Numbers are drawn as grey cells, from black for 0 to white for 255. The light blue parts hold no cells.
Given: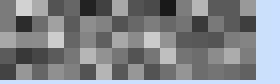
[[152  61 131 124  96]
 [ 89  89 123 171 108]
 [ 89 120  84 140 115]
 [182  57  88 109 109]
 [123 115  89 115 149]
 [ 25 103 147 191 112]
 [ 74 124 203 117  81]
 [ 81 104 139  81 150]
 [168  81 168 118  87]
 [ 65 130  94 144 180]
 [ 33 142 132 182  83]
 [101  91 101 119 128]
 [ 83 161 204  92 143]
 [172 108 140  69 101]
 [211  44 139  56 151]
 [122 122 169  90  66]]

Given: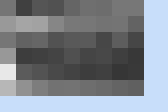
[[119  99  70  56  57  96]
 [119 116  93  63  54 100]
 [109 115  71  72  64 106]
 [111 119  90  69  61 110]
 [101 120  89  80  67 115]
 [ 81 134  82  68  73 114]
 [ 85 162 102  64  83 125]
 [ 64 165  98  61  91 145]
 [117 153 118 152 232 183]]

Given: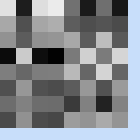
[[ 23  75  89 213 101 154 130 148]
 [111  84 189 123 212  82  34 170]
 [ 26  78  91 208 102 152 129 147]
 [113  93 168 122 185  92  58 156]
 [235 174 149   2 126  76 108  71]
 [222 166 145  14 125  81 109  76]
 [ 29  80  92 203 103 151 129 145]
 [225 168 146  11 126  80 109  74]]

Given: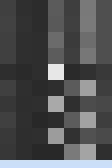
[[ 79  79  79  79  56  63  72  62  74  48]
 [120 122 109 118  50 159  76 161  82 163]
 [ 63  64  59  62  41  91  48  93  49 122]
 [ 91  88 107  93 232  45 170  44 157  40]
 [ 44  44  45  45  46  41  47  40  47  39]
 [ 48  49  48  48  41  48  45  48  45  45]
 [ 65  66  64  65  45  64  55  64  57  55]]

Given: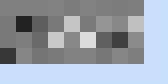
[[126 192 140 126]
 [125 135  64 133]
 [126 148  96 119]
 [129 123 219 129]
 [125 198 136 129]
 [129 120 201 122]
 [128  94 106 117]
 [128  34 126 133]
 [128 121 120  54]]

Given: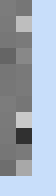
[[118 190 122 136 121 122 118 201  48 122 168]
 [124 122 119 101 118 119 124 122 121 118 110]]

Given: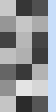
[[ 80 171  69  60 179 214  86]
 [ 54 198 183 176  57 228  43]
 [201 150  67 191 101 144 197]]

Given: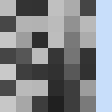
[[ 69 185 172  51  49 157 122]
 [171 145 121 117  88  61  61]
 [192 187 189  54  49  44  32]
 [ 50 178  45 187  54 183  61]
 [ 51 179 157  86  62 186 167]
 [188  71 198  69 201  73 199]]

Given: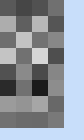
[[112  85 135  78 134 141 104 121]
 [ 81 183 114 214  74  27 166 106]
 [ 70  95 195 113 138 113 148 107]
 [ 89 173 110 196  81  42 155 113]]
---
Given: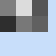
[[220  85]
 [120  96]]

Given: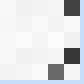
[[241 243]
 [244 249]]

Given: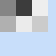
[[ 60 238]
 [235 203]]

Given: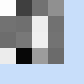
[[ 63 114]
 [111 237]]

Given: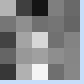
[[ 63  20]
 [143 112]]

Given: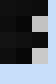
[[ 14  12]
 [  7 194]]

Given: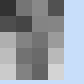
[[117 137]
 [ 69 132]]

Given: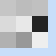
[[188 192]
 [232  35]]

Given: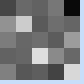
[[105  98]
 [204  90]]
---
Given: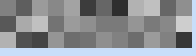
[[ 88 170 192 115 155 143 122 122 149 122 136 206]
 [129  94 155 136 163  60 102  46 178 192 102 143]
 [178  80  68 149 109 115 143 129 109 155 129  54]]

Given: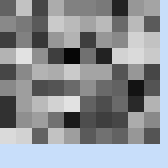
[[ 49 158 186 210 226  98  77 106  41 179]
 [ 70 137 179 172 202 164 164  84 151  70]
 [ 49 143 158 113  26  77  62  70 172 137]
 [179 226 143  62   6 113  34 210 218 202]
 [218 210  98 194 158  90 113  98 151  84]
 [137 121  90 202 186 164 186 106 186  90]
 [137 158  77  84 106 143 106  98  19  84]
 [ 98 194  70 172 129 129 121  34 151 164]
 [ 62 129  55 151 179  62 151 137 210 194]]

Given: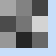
[[ 75 117 211]
 [151  37 103]
 [166 130  67]]

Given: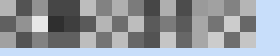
[[ 96 146 231  47  62  90 181 110 189  90 123  90 167 116 204 103]
 [181  83 146  70  70 189 130 175 123  70 175  76 154 161 130 181]
 [161  83 130  96  96 189 116 189 103  83 197 103 167 204 110 197]]

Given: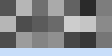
[[ 77 156 132 144  71  55 118]
 [ 84 182 112 170  98  42 125]
 [182  77  91 106 205 197 138]]

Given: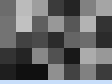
[[108 187 158  59  36 129 165]
 [ 51  36 136  81  24 172 152]
 [115 193  95 152  87 179  51]
 [115  66  74  43 101 108  43]
 [ 30  16  16 144  66 129  59]]

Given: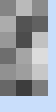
[[110 165 220]
 [145 158 199]
 [152  76 193]
 [132 186 139]
 [103  61 124]
 [172  83  97]]
